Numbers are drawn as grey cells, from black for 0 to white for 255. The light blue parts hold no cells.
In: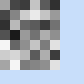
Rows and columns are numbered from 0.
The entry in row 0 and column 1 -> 70
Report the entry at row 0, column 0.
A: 165
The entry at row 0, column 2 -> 60
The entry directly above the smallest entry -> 185
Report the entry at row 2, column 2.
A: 102
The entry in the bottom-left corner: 165
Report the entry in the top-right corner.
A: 48
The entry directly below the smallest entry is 102
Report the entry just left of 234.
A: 205

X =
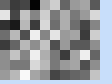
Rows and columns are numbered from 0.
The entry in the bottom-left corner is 154
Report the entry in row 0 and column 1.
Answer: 59
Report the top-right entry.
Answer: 89
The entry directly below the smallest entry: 133
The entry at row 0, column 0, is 101
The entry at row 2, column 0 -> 48
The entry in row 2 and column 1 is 25
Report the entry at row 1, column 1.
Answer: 69
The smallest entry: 4
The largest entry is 249
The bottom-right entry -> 195
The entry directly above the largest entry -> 121
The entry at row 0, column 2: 69

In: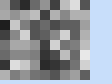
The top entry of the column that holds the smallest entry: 159
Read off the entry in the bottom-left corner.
177
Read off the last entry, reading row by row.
95
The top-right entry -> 84
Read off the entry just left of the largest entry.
106
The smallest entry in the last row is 84
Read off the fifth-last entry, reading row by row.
106
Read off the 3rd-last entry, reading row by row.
136
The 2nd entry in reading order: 75
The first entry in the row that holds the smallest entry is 30
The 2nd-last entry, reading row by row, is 159
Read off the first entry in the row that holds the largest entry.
106

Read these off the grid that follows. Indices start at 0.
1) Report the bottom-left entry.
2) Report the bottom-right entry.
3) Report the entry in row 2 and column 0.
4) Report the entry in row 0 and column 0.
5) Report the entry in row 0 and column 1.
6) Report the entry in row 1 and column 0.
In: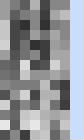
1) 82
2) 157
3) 198
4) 157
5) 124
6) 157

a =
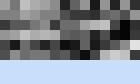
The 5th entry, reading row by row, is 161
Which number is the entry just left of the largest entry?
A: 140
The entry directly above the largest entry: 57
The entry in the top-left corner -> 161
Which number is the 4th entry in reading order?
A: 172
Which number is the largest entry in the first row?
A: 192
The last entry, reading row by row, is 57
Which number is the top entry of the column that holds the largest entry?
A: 47
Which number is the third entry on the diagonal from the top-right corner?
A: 69
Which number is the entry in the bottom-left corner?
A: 79
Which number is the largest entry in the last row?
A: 204
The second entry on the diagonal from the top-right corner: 79
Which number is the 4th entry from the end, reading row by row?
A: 181
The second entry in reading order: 119
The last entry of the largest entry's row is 225

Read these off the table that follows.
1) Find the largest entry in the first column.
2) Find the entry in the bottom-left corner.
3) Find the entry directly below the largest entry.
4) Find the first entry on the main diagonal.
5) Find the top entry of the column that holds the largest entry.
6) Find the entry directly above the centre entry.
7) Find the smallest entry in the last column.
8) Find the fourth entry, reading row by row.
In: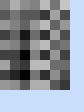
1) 162
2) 151
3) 76
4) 129
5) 197
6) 108
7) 55
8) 129

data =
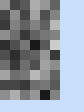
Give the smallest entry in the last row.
25
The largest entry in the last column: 204
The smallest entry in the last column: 57
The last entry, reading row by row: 130
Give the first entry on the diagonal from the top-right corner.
98
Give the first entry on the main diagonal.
150
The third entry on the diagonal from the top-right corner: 130
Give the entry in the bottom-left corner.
141
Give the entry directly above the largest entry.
130
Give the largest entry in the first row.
173
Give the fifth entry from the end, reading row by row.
173
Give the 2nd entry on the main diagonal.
141
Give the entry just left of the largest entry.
89
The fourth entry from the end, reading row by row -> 119
